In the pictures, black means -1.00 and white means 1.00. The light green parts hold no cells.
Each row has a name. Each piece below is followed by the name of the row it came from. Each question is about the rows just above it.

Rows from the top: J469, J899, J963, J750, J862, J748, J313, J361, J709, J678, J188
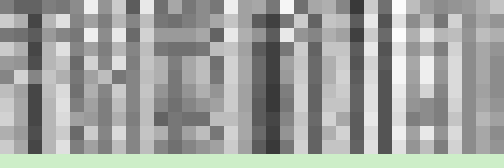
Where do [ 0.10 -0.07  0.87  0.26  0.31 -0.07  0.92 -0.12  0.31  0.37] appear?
J469
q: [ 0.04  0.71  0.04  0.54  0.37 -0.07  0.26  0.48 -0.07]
J678
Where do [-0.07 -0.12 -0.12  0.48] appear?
J709
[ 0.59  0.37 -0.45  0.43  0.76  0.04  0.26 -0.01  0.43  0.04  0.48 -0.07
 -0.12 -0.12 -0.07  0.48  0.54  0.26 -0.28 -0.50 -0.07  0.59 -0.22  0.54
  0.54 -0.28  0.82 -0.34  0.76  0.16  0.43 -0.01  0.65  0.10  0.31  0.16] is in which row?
J750
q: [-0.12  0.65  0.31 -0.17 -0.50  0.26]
J862

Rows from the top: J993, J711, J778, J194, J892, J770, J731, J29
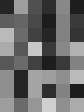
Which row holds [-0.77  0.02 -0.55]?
J711
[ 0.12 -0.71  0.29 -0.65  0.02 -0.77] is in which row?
J731

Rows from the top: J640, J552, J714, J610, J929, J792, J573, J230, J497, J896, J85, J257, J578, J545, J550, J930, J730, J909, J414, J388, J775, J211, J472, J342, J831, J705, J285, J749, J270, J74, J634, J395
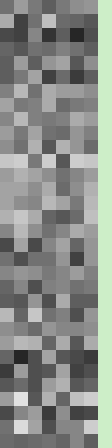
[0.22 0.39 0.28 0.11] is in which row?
J578
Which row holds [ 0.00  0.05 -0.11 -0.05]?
J775
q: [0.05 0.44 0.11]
J730
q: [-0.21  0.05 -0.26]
J395
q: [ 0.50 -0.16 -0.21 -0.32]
J552
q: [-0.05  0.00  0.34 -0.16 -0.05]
J230
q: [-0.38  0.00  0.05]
J775

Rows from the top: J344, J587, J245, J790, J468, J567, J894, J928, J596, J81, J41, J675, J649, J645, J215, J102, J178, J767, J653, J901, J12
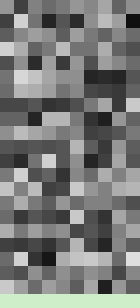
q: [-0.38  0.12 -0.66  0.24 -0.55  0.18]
J468
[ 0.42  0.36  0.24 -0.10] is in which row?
J894
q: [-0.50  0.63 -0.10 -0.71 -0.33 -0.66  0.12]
J587
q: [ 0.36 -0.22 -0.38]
J790
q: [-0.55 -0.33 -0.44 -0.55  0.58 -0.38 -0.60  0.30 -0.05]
J102
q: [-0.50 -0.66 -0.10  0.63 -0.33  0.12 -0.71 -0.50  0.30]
J675

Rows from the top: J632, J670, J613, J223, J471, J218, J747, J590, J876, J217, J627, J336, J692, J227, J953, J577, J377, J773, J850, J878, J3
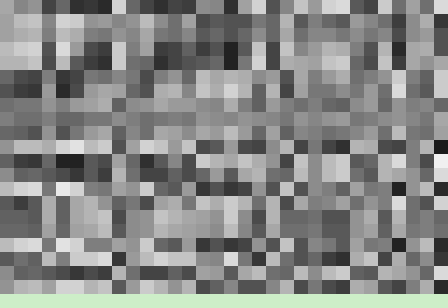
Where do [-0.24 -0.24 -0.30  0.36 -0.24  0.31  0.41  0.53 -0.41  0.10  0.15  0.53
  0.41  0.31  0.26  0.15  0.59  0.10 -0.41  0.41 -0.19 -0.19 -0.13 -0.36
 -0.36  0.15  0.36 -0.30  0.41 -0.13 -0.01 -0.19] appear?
J577
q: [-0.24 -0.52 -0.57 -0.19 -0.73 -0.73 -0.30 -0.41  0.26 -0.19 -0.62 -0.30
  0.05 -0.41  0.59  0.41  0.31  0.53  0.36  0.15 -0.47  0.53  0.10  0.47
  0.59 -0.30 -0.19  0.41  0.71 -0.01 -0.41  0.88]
J336
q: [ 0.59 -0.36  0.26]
J627
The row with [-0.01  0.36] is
J3
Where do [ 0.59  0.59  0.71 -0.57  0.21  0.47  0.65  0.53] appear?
J850
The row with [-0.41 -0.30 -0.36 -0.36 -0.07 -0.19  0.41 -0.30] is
J670

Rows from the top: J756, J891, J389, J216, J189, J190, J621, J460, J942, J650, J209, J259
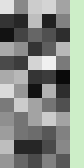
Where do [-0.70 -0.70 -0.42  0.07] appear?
J209
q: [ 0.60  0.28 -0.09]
J460
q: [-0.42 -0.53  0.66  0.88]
J189
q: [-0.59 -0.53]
J190
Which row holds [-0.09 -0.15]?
J650
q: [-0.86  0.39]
J621
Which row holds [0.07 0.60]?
J756

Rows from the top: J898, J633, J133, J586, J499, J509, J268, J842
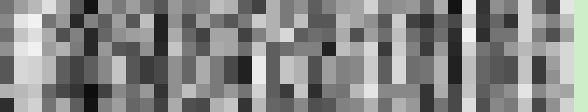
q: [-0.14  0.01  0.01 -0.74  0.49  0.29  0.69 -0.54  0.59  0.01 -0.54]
J586
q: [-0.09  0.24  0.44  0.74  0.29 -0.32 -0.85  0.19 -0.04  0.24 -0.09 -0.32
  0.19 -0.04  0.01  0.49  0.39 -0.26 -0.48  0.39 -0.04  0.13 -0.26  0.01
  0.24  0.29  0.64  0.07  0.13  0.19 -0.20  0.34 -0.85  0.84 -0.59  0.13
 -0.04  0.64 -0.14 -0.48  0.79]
J898

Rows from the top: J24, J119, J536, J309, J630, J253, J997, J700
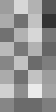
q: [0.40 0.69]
J536
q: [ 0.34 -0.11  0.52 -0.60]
J119
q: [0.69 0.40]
J24
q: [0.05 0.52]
J630
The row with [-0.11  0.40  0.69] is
J536

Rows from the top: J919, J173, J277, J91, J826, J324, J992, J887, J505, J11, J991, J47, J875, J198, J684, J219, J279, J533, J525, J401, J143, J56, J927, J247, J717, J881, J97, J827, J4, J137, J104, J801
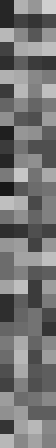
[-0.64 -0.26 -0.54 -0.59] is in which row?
J826
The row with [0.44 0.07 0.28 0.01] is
J801
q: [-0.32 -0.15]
J198
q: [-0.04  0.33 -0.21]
J717
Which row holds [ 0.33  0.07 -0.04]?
J324

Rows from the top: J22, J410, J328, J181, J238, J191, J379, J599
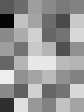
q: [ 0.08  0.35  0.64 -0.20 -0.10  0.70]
J328
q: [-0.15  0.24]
J22

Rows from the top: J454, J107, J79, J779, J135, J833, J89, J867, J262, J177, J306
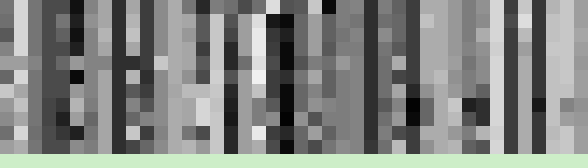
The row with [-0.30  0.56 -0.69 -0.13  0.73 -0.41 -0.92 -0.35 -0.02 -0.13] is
J135
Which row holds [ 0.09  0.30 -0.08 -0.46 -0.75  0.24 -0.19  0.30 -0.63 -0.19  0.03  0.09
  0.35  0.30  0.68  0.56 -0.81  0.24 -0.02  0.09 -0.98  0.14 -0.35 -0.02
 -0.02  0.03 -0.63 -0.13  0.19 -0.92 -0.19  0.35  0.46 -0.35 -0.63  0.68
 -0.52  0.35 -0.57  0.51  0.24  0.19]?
J262
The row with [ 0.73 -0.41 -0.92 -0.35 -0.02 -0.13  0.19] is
J135
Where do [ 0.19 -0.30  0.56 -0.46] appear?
J79
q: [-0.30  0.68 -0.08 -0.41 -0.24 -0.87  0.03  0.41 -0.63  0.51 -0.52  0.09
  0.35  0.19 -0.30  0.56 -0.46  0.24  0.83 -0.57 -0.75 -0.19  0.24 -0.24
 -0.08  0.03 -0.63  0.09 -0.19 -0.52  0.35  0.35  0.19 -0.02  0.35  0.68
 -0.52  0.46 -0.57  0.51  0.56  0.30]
J79
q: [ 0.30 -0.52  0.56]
J779

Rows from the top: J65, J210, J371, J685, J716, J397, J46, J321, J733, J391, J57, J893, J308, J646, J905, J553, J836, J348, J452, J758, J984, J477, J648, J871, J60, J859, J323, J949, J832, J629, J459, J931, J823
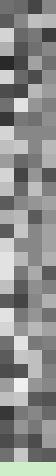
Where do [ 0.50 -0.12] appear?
J859
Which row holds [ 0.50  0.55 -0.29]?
J832
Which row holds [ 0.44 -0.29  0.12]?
J553
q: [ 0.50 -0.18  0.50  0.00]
J646
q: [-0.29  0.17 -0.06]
J459

